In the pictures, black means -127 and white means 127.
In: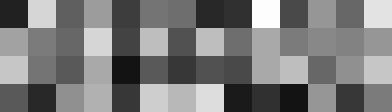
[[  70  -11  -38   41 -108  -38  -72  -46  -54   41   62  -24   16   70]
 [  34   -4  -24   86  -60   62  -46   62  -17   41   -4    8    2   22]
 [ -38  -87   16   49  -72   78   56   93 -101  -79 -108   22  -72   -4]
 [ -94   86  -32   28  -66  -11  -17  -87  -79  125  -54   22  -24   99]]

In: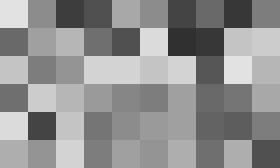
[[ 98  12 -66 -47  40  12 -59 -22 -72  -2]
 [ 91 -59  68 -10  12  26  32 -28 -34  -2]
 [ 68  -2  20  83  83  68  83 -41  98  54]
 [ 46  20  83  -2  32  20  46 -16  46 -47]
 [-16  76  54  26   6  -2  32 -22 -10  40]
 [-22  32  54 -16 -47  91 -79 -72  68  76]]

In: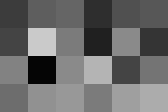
[[   2 -122   10   52  -59  -11]
 [ -18   17   24   -4   31   44]
 [ -59   74   -4  -95   10  -75]
 [ -67  -33  -26  -81  -47  -40]]

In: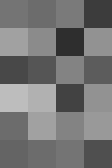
[[ 61  49 -61  18]
 [ 33  11 -81  18]
 [-11 -19  -5 -67]
 [-19  33   3  25]
 [-27 -19 -11 -48]
 [-55 -42   3 -35]]

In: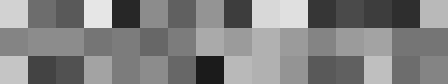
[[  82  -18  -38  102  -88   12  -31   20  -66   88   96  -73  -53  -66
   -81   57]
 [  69  -60  -46   35   -3   12  -24 -100   57   49   20  -38  -31   63
   -18    4]
 [   4   12   12  -10   -3  -24   -3   42   27   49   27    4   27   35
   -10  -10]]

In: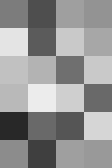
[[100 -36  73  39]
 [ 65  51 -16  73]
 [ 57 108  79 -22]
 [ 12 -64  31  25]
 [ -3 -49  31  19]
 [-87 -22 -42  86]]

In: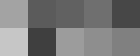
[[ 70 -64  28  14   0]
 [ 35 -36 -30 -16 -56]]

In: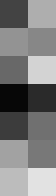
[[  60   98]
 [  34   -7]
 [  19    7]
 [ -23   83]
 [ -60   46]
 [ -67  -15]
 [-120  -85]]

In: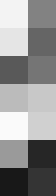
[[ 122   80]
 [ 115    2]
 [ 101  -26]
 [  59   72]
 [  26  -89]
 [ -38  -10]
 [-103  -75]]
